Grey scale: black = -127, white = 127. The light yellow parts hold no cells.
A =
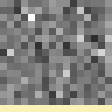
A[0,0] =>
7
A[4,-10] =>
13
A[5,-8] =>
-18
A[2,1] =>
-9
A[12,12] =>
-39
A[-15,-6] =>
-64
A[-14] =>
[-26, -26, -69, 52, 17, 35, -12, 19, 19, -57, -27, 69, -59, -37, -29, 1]
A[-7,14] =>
-7
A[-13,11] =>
-17
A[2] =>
[18, -9, 18, -42, 124, -24, -41, -24, 4, -28, -16, -17, 45, -47, -15, 14]
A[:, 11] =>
[-7, 69, -17, 15, 29, 79, 20, 12, -11, 3, -18, -3, 1, -2, 26]
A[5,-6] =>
15
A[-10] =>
[16, -16, -6, 24, -27, 19, 31, 9, -18, 5, 15, 79, -37, -83, -31, 69]
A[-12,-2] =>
1
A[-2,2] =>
-46
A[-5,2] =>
5
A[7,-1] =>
29
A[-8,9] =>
-48
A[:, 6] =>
[-2, -12, -41, 13, 13, 31, 13, -33, -54, -20, -24, -50, -47, -5, -8]
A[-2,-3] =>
-15
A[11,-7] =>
12
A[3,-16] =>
-22
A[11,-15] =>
-6
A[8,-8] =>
13
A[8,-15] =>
-27
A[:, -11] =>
[-15, 35, -24, -11, -46, 19, -78, -55, -42, 7, 11, 8, -7, 45, -6]
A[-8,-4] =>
-18
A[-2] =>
[23, 27, -46, -15, -19, 45, -5, -67, 55, -20, -58, -2, -31, -15, 23, -10]

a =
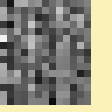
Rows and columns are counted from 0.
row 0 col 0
-28
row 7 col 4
14
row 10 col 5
-80
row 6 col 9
12
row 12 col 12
2
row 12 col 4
45
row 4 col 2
36
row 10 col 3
-51
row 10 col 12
-61
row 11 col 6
-45
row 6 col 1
-79
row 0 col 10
-21
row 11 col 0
28
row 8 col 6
-52
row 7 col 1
-61
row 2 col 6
-70
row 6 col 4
64
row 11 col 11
-1
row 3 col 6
-51
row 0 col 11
-14
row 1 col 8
68
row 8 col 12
-54
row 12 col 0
-74
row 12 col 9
4
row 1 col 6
3
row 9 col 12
-19
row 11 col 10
-10
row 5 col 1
-21
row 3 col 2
6
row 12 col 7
-49
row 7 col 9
3
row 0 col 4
9
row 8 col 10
-38
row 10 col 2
48

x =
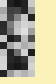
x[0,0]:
90
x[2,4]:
-92
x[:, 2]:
[-106, -59, 3, 64, 71, -76, 73, -16, -95, -104, 67]
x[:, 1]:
[-94, -63, -56, -2, -18, -100, 38, -90, -87, -95, 27]
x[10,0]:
-90
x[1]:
[38, -63, -59, -91, 33]
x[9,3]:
-92
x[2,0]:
63
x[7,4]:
-97
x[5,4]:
-50

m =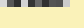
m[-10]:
88
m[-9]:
-40
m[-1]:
75

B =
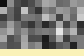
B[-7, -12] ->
-114
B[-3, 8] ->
101
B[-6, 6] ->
4
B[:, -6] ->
[39, 4, 63, -86, -2, -100, -94]
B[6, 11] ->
-5
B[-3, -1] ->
-53
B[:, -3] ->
[-16, 18, 26, -58, 5, -67, -24]
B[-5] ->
[-67, -26, -61, -4, -7, -18, 63, 25, -61, 26, -21, 73]
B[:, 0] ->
[-114, 48, -67, -27, 18, 40, -14]
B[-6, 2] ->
-59
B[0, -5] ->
30
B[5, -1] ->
-5
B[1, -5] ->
-15
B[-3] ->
[18, 45, -12, 16, -28, -9, -2, -10, 101, 5, 52, -53]
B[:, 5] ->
[-11, -74, -18, -28, -9, -49, 14]
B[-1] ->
[-14, -47, -44, 42, -4, 14, -94, -76, -39, -24, -92, -5]
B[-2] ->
[40, -50, -27, 35, -51, -49, -100, -40, 38, -67, -9, -5]

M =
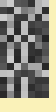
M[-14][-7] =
51
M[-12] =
[74, 47, -68, -70, 42, -76, 53]
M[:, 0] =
[51, -61, 74, -72, -62, 18, -70, -66, -51, -40, 63, -86, -62, -86]
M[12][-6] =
53
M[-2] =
[-62, 53, -85, 60, -81, -62, -48]
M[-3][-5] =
-72
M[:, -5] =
[-40, 63, -68, -79, -86, 58, -48, -85, -89, 66, -50, -72, -85, -73]
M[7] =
[-66, 55, -85, 64, -75, -80, -47]
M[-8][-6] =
19
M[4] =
[-62, 60, -86, 62, -79, -67, -46]
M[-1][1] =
8
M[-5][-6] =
-84
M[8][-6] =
75
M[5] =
[18, -89, 58, -72, 67, -28, -90]
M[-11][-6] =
22
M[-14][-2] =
51
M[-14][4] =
-77
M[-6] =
[-51, 75, -89, 54, -88, -61, -23]
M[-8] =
[-70, 19, -48, 59, -75, -3, -41]
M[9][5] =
40

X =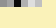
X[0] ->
17
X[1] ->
36
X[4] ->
94

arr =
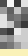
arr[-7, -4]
-51
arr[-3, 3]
77
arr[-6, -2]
70
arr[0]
[-51, 118, -70, 98]
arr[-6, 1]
-31
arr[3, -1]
-69
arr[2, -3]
-20

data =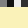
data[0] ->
0
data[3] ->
-80
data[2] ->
107

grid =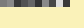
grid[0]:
-4
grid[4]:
-25
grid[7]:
-56
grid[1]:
9
